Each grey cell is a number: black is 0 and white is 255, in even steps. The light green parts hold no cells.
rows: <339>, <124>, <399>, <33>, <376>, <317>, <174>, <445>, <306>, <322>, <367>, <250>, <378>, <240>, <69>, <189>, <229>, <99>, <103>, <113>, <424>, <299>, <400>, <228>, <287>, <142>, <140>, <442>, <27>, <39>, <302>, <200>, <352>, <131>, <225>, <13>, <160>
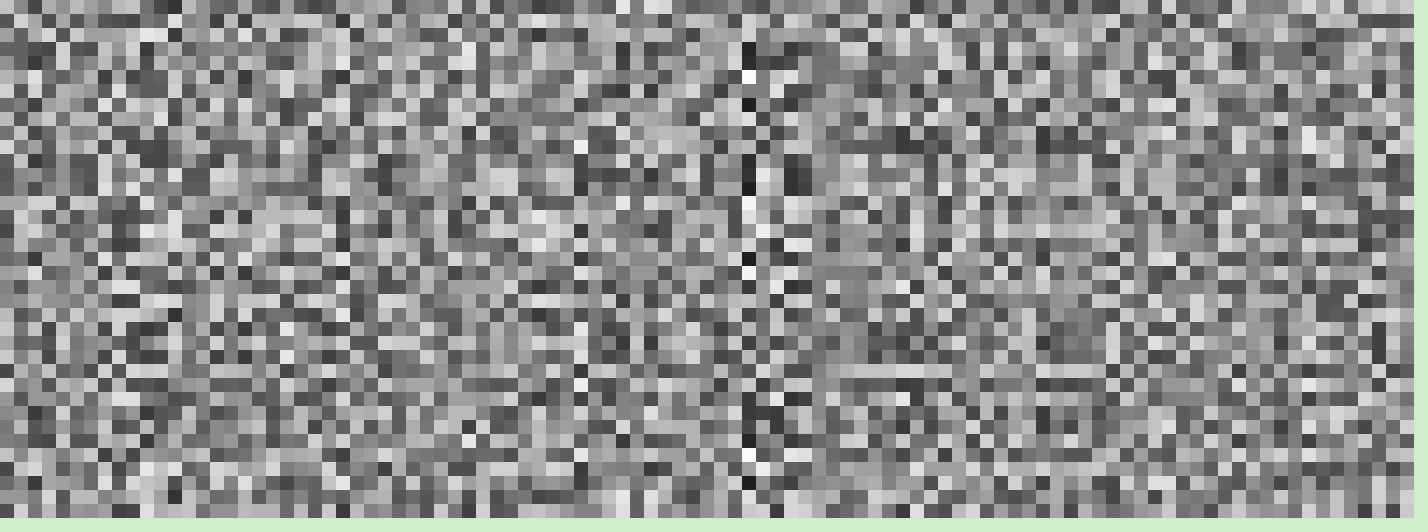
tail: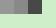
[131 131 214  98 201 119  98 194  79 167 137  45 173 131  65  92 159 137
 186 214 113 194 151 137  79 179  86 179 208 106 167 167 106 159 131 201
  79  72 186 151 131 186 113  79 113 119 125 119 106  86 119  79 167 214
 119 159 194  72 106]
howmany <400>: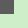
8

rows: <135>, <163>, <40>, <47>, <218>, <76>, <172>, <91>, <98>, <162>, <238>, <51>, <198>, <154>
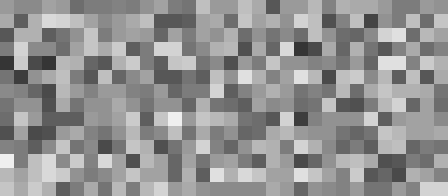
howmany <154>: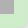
1
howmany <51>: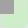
4
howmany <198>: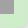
8
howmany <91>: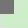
5
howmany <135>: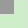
8

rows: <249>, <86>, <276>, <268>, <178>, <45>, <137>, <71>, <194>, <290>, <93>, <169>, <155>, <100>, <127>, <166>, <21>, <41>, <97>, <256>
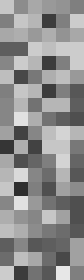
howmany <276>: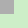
2
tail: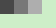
[190 153]
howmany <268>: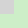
0
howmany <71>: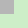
3
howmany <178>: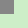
1
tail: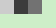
[ 87 231 127]
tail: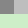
[212 182]

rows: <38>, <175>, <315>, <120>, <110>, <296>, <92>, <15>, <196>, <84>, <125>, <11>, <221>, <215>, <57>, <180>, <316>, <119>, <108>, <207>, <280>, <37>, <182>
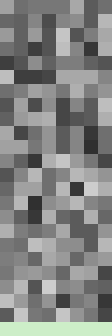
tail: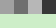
[205 175]
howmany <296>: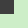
2
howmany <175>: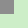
1
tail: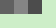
[133 141  91 183]
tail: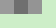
[ 62 119 133  55]
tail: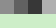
[103  91 175 103]
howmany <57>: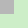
2

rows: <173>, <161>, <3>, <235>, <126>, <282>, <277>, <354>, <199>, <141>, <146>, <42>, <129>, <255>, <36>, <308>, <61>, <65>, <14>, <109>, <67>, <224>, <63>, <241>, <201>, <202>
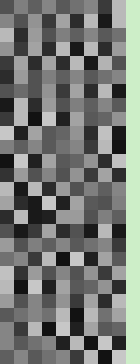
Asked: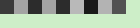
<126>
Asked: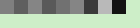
<146>
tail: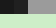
[ 82 127  95]
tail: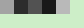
[25]
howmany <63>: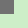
3
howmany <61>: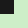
3

